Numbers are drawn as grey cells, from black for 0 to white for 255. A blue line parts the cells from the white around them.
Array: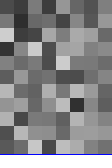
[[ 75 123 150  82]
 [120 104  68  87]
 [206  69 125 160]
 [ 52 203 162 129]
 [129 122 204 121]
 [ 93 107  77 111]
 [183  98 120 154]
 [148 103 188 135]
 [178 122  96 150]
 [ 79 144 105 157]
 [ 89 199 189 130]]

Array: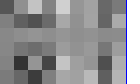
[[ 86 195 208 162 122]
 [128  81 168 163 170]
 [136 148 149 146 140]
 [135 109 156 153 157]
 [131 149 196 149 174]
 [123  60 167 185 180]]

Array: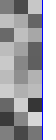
[[124 199]
 [191 101]
 [105 167]
 [188  96]
 [201  95]
 [187 178]
 [204 187]
 [103  54]
 [ 58 215]
 [127 118]]

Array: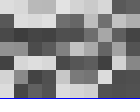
[[221 185 227 202  89]
 [ 88 217 111 189 194]
 [ 73  69  79 110  95]
 [146  76 129 169 162]
 [ 66 222  73  93 210]
 [211  67 199 117  77]
 [220  96 220 207  79]]

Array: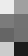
[[236]
 [123]
 [101]
 [204]]

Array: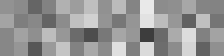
[[146 101 177 191 187 233 143 132]
 [164 136 140 209 119 226 151 192]
 [135 143 151  77 166  61 171 129]
 [135  87 196 169 223 218 140  98]]

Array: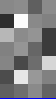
[[136  95]
 [ 45 137]
 [183 148]
 [129 102]
 [133 109]
 [ 76 152]
 [ 96 138]]
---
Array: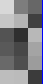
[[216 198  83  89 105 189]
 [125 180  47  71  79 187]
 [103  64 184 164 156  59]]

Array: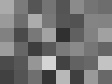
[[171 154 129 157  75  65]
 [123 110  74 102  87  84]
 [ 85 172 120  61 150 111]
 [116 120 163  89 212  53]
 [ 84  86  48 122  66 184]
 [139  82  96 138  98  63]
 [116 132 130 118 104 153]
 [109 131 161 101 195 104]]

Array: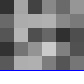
[[ 49 105  85  50  89]
 [165 172 181 116 174]
 [ 66 174  79 148 176]
 [136 177 103 203 125]
 [106 136  48 128  85]
 [150 122  78  81 118]]

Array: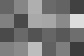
[[101 129  74 129]
 [134  73 105 139]
 [175 169  83 189]
 [106 166 102  97]
 [ 99 138  88 126]
 [ 65 221 110  60]]

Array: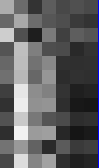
[[173 104 206  84 103 112  63  49  82  46 115  71]
 [107 169  80 191 189 184 230 237 201 242 153 221]
 [ 51 108  30 127 114 103 141 145 120 155  98 133]
 [ 93  86 123  78 136 150 129 148  84 159  42 162]
 [ 72  78  64  75  48  44  51  46  75  39  91  46]
 [ 80  58  94  41  47  49  31  24  45  21  58  31]
 [ 73  51  85  51  48  47  35  22  48  26  63  36]]

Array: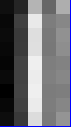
[[ 15   8  11   8   5  10   0   7  13]
 [ 37  64  58  59  67  66  68  65  57]
 [180 233 222 223 239 236 239 235 220]
 [103 125 121 120 126 128 124 125 122]
 [174 135 145 142 130 135 126 134 148]]

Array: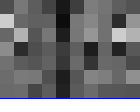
[[ 78 205 103 140 113 108 106]
 [120 104 178  44  92 122 108]
 [ 93  96  85  78  85 120  70]
 [ 67  97 119  92  98  80  92]
 [ 24  12  29  60  54  29  33]
 [ 62 120 119  95 106  86  91]
 [125 135 150  29  52 132 107]
 [116 113 113 101 105 126  88]
 [ 94  44 205  34 102 103  87]
 [ 83 149 178  88  74 144  84]]
